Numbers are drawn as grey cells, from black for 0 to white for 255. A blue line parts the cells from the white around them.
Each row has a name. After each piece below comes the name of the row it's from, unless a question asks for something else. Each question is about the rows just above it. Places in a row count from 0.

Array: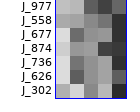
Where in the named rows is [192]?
J_977, 0
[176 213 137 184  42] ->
J_302
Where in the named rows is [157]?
J_874, 2
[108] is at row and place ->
J_677, 1
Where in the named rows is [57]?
J_874, 4
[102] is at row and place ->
J_977, 4
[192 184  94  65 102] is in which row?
J_977

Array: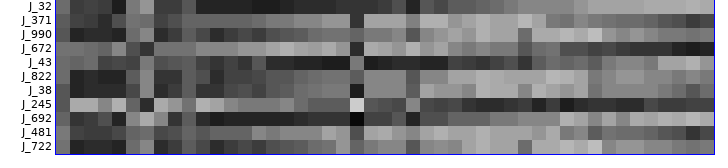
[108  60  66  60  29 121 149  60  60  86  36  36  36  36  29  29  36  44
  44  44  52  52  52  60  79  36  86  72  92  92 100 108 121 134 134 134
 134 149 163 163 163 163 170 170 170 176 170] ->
J_32
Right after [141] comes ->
[134]
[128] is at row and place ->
J_371, 25
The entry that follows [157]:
[170]

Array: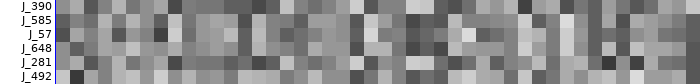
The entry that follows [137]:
[143]
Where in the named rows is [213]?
J_57, 22
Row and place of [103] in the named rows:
J_57, 26

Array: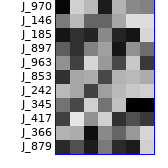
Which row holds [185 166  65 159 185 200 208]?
J_242
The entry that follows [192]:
[1]

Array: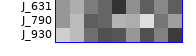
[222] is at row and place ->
J_790, 6
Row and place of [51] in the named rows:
J_631, 4
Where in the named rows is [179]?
J_790, 4
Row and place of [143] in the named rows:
J_631, 5
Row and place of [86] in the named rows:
J_930, 4
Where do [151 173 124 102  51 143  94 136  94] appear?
J_631
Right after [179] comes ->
[173]

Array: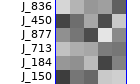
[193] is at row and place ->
J_713, 0
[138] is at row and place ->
J_877, 4
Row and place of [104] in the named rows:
J_150, 2
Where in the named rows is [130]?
J_184, 4
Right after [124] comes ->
[118]

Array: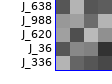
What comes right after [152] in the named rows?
[160]
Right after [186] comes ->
[144]
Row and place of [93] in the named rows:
J_638, 3
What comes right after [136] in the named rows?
[129]
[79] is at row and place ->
J_620, 1
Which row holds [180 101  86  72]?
J_336

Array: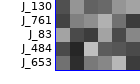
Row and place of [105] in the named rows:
J_130, 3
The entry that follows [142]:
[177]
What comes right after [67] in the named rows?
[128]
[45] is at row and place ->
J_653, 1
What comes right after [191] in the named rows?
[92]
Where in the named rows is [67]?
J_761, 0
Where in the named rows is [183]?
J_653, 4

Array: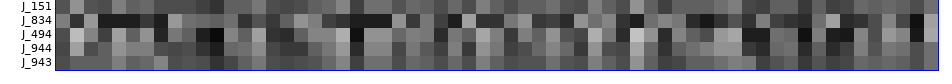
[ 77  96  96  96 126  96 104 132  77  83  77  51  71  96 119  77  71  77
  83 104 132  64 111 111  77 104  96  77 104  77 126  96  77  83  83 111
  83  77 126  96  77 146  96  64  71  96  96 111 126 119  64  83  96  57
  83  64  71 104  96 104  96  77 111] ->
J_943
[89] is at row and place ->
J_944, 26
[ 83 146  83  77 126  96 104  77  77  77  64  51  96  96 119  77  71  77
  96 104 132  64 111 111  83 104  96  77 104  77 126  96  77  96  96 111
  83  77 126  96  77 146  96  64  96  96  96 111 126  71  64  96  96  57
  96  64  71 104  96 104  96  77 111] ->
J_151
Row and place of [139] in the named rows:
J_944, 14
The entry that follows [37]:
[119]

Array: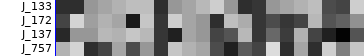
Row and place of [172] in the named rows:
J_172, 13
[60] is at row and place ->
J_137, 16
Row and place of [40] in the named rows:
J_137, 0
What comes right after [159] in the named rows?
[178]
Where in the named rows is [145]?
J_172, 21

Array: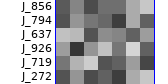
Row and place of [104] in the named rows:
J_794, 3
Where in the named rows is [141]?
J_637, 3
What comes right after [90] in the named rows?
[133]

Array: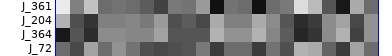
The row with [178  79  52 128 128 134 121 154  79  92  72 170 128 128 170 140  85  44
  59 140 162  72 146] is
J_204
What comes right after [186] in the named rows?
[85]
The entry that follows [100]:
[59]

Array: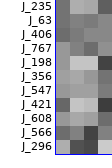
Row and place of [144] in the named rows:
J_767, 3
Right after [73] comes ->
[203]

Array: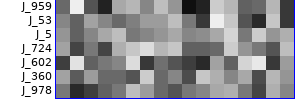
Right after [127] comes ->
[156]
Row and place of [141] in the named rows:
J_5, 10
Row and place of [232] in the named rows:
J_602, 14
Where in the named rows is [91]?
J_360, 1
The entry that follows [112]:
[84]

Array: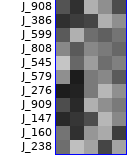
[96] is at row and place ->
J_599, 3
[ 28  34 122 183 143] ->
J_276
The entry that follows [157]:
[110]
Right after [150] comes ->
[170]

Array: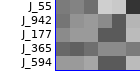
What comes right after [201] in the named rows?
[52]
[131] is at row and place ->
J_55, 1
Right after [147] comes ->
[154]
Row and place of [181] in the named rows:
J_942, 5

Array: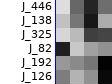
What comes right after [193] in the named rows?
[118]
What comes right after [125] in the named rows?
[179]
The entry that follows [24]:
[172]
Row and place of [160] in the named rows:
J_82, 2
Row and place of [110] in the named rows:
J_446, 3

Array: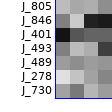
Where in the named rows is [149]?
J_489, 3
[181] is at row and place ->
J_730, 2

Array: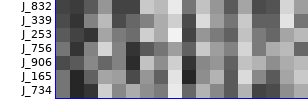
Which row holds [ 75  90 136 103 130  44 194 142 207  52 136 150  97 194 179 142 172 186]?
J_906
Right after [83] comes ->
[213]
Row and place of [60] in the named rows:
J_832, 1
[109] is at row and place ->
J_253, 5

